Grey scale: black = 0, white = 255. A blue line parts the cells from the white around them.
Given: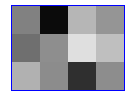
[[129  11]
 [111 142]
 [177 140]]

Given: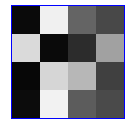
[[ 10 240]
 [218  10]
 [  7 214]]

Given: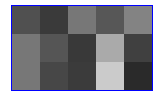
[[ 80  58]
 [119  85]
 [119  71]]

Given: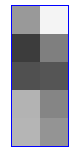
[[153 244]
 [ 60 127]
 [ 80  85]]

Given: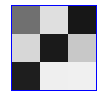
[[112 223]
 [215  26]
 [ 30 239]]

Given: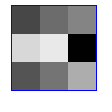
[[ 71 108]
 [216 233]
 [ 84 116]]

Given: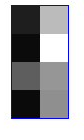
[[ 30 187]
 [ 11 255]
 [ 94 150]]
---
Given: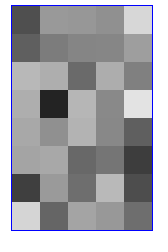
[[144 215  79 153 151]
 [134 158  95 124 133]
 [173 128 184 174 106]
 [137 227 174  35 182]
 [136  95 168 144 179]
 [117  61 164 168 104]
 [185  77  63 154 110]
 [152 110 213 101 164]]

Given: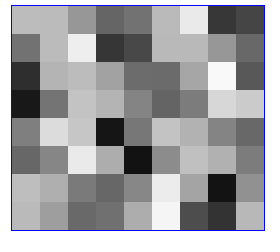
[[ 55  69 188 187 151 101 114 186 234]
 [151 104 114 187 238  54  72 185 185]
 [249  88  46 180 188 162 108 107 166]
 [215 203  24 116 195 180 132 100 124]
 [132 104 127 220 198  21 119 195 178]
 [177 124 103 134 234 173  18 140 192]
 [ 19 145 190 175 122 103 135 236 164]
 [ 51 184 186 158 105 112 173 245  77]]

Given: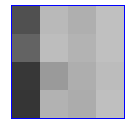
[[175 192  80 185]
 [179 192  99 189]
 [174 188  55 154]
 [172 191  53 178]]

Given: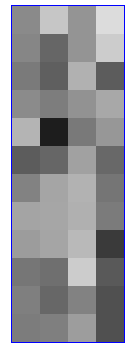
[[148 220 138 198]
 [148 204 134 102]
 [177  92 122  95]
 [146 168 139 125]
 [121 151 180  29]
 [161 104  92 102]
 [178 117 130 165]
 [176 123 164 166]
 [185  58 156 165]
 [204  89 118 111]
 [130  80 127 103]
 [157  80 124 127]]

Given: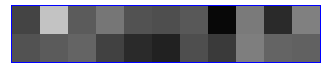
[[ 42 128  68 195  91 118  82  78  88   8 122]
 [100  97  82  91 100  65  42  33  78  58 126]]

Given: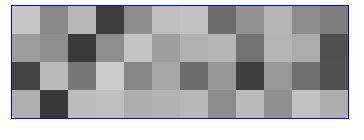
[[140 125 198 136 182  62 141 191 193 109 146 181]
 [171  80 157 142  58 142 197 158 178 181 115 180]
 [112  81  67 186 119 204 135 167 108 151  63 152]
 [193 173 175  56 188 191 173 179 182 140 186 144]]

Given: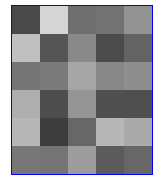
[[114 146  73 214 111]
 [ 75  99 192  85 137]
 [135 142 117 123 166]
 [ 80  79 174  77 149]
 [183 170 183  61 103]
 [ 91 103 119 116 157]]
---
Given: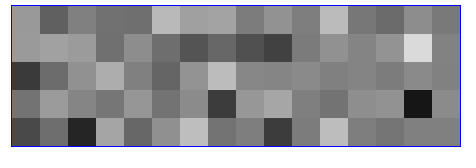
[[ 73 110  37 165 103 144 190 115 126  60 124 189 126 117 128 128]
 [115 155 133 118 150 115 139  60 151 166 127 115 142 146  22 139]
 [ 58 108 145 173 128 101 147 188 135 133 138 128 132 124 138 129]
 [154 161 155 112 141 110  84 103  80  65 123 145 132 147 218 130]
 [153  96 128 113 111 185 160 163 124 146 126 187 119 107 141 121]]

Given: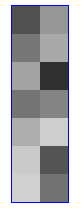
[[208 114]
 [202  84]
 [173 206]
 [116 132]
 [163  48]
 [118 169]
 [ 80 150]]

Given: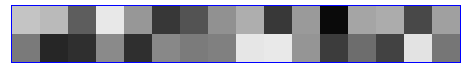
[[122  38  47 138  47 136 123 128 230 233 149  60 109  66 227 118]
 [196 186  93 232 151  55  83 145 174  56 154  10 165 172  72 160]]

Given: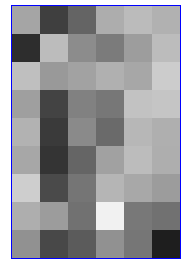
[[145  72  91 145 118  30]
 [174 156 113 241 120 113]
 [206  74 117 181 168 156]
 [167  52 101 161 188 174]
 [178  58 138 106 183 175]
 [159  67 129 119 194 197]
 [191 153 162 176 167 204]
 [ 45 188 140 123 157 188]
 [165  63 100 173 187 177]]

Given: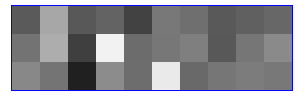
[[136 116  32 140 109 234 105 118 124 120]
 [115 173  63 242 108 119 127  88 118 138]
 [ 90 167  88  99  66 120 111  89  96 103]]

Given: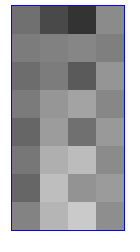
[[131 181 202 142]
 [102 190 147 155]
 [119 175 188 139]
 [102 156 112 153]
 [123 150 163 135]
 [109 124  90 149]
 [124 129 134 127]
 [112  73  51 139]]

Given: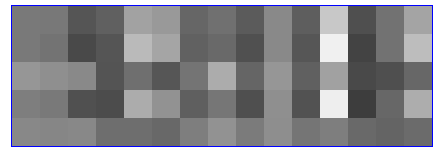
[[136 134 136 110 110 104 126 146 123 142 117 126 105 100 107]
 [126 121  80  76 172 146  95 118  79 143  82 238  61 103 173]
 [150 143 137  84 111  86 116 172 101 150  96 161  73  79 103]
 [121 115  73  85 186 165  97 105  80 137  86 240  67 114 189]
 [121 120  85  96 162 153 102 112  91 137  94 200  79 114 164]]

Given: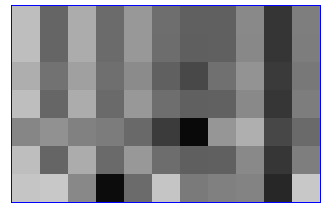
[[197 200 136  12 107 197 122 128 131  39 200]
 [190 101 172 106 152 109  95  96 137  54 126]
 [134 145 129 124 105  59   9 150 175  71 106]
 [190 102 172 106 152 110  96  97 137  54 125]
 [174 114 160 111 139  96  72 112 147  58 120]
 [190 101 172 107 152 109  95  96 136  53 125]
 [190 101 172 107 152 110  96  96 137  53 126]]
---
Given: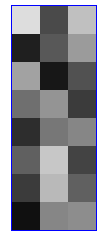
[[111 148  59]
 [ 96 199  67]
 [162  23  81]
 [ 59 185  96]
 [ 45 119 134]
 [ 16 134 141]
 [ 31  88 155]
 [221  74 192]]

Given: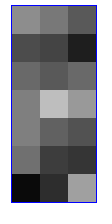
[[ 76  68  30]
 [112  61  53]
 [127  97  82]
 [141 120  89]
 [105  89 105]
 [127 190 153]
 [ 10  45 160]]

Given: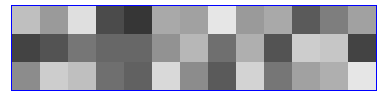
[[ 67  83 118 103 103 146 183 111 175  83 205 198  67]
 [140 205 191 111  97 217 140  90 211 118 161 175 230]
 [191 154 223  75  54 169 161 230 154 169  90 126 161]]

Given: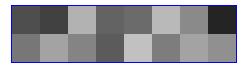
[[119 163 132  91 193 125 163 144]
 [ 78  65 178  99 107 185 138  36]]

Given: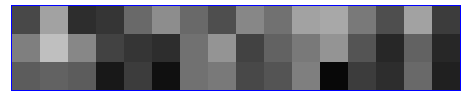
[[ 72 162  45  53 105 141 105  78 135 113 162 168 121  78 162  60]
 [ 92  98  92  24  60  16 113 121  72  84 127   8  60  45 105  32]
 [127 191 135  66  53  45 113 148  66  98 121 148  84  39  98  39]]

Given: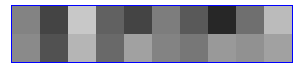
[[138  81 181 105 161 131 119 153 145 161]
 [131  68 200  97  68 125  89  39 111 187]]
